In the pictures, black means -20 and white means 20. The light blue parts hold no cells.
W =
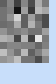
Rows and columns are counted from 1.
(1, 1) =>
-5
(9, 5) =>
-2
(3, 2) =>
3
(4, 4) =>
-5
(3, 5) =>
5
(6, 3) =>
-9
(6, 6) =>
16
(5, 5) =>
-2
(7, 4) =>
0
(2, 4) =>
5
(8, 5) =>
-5
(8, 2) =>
3
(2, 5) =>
-11
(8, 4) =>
9
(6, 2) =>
6
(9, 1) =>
3
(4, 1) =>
-3
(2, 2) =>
0
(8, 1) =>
10

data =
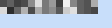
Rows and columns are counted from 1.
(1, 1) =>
-8
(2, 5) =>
-8
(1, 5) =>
2
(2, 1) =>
14
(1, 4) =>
-8
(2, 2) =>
-13
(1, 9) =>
-10
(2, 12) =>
-5
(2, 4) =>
8
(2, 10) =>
12

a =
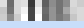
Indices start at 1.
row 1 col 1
15
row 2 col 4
18
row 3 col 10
2
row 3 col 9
-1
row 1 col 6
15
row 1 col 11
14
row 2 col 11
13
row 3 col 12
14
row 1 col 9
-2
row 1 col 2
-3
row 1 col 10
2

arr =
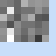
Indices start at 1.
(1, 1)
0
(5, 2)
16
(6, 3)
-1
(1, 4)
8
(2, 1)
-3
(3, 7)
-7
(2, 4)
-2
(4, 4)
-2
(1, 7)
3
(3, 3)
-6
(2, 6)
3
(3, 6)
-6
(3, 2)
0

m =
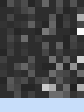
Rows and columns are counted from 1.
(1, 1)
-14
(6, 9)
-13
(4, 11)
-13
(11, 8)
-3
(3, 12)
8
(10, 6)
-13
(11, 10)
-9
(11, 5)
-6
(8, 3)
-13
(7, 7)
-6
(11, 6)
-13
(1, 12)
-13
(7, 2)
-11
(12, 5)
-13
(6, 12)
-13
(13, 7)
12
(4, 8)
-4
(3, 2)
-9
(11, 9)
-8
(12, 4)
-8
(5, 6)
-14
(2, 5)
-7
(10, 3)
-8
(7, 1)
-13
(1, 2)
-7
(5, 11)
-14
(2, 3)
-12
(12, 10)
-11
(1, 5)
-14
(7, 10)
-14
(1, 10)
-13
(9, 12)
13
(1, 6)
-12
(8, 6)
-13
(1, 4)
-8

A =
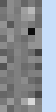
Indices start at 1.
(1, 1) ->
-6
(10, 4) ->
-3
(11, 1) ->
1
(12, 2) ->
-1
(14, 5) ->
-3
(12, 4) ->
2
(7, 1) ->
2
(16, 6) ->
1
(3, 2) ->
1
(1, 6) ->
-4
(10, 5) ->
-2
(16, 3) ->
0
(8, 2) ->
-3
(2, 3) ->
-1
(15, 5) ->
14
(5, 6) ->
3
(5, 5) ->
-18
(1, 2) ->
2
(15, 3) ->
-1
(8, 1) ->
-5
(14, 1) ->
-4
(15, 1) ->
-1
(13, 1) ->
2
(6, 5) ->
0
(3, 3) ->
0
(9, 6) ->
1
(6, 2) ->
4
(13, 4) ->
0
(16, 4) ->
-1

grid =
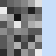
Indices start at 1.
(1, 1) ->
-8
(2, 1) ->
17
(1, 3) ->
-2
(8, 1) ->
-13
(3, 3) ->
-17
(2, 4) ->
-5
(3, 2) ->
5
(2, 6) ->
-5
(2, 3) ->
-8
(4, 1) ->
-7
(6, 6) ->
6
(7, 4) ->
-9
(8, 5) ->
-3
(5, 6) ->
-6
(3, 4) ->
-1

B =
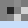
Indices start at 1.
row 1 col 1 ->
0
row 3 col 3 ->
13
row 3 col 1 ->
0
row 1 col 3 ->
2

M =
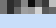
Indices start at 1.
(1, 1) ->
-2
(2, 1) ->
-2
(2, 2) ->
-13
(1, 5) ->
-18
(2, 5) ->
4
